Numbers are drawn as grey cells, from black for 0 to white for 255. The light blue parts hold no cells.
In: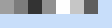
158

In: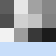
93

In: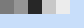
122

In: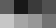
93

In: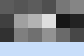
92

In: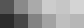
85

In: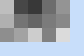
190

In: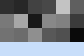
47

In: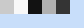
202
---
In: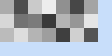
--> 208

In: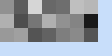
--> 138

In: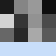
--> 169

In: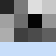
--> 75

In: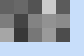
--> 154

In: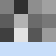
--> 86
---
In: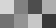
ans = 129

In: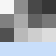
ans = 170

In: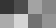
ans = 77

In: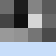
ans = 16

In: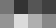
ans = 51

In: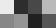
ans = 45

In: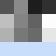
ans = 132
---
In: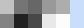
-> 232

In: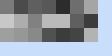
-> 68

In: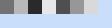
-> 151

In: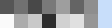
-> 224

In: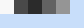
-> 98

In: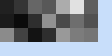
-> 124
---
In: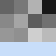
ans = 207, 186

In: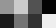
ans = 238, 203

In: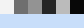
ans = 243, 187

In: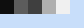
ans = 240, 175

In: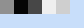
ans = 239, 207

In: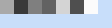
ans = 251, 212

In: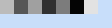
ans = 226, 187
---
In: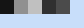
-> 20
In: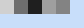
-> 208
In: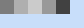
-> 124
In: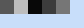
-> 87
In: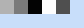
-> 178
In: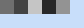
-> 111
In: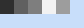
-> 47
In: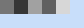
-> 117
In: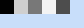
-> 2
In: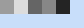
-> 156
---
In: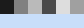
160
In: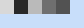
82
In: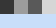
214
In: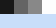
253
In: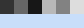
221
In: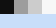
247
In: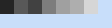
214
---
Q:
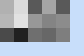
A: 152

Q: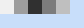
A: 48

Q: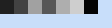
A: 87

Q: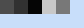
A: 5

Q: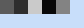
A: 202

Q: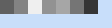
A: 146
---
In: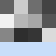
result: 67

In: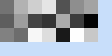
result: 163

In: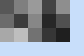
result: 142

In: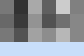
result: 128

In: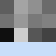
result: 107

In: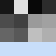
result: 44
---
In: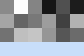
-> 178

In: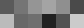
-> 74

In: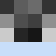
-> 143

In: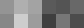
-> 104

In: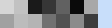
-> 168

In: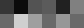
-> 128

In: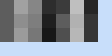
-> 53

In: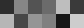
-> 58

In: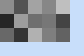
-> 68

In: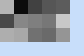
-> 200
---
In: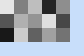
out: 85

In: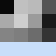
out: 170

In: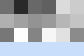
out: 176

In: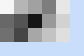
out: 104

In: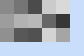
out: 157

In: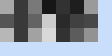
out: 85

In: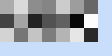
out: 67

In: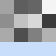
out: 142

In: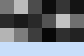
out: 41
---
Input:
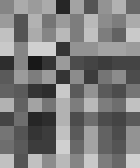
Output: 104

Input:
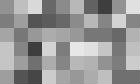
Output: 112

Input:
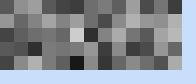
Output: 82

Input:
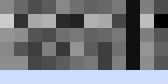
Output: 142

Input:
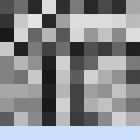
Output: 208

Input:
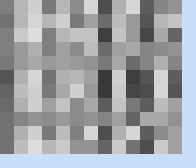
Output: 201

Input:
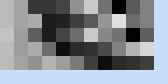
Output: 49
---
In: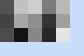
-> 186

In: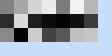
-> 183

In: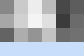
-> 93

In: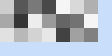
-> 176

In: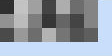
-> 132

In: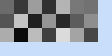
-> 114
